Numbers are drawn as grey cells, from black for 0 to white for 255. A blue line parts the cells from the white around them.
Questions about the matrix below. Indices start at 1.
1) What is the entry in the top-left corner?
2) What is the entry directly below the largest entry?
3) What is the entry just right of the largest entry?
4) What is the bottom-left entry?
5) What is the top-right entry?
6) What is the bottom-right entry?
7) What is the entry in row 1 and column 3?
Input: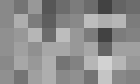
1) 137
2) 197
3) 182
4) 144
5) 108
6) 130
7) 152

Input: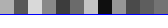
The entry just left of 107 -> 60
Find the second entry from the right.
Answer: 94
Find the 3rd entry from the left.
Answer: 217
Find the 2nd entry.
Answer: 88
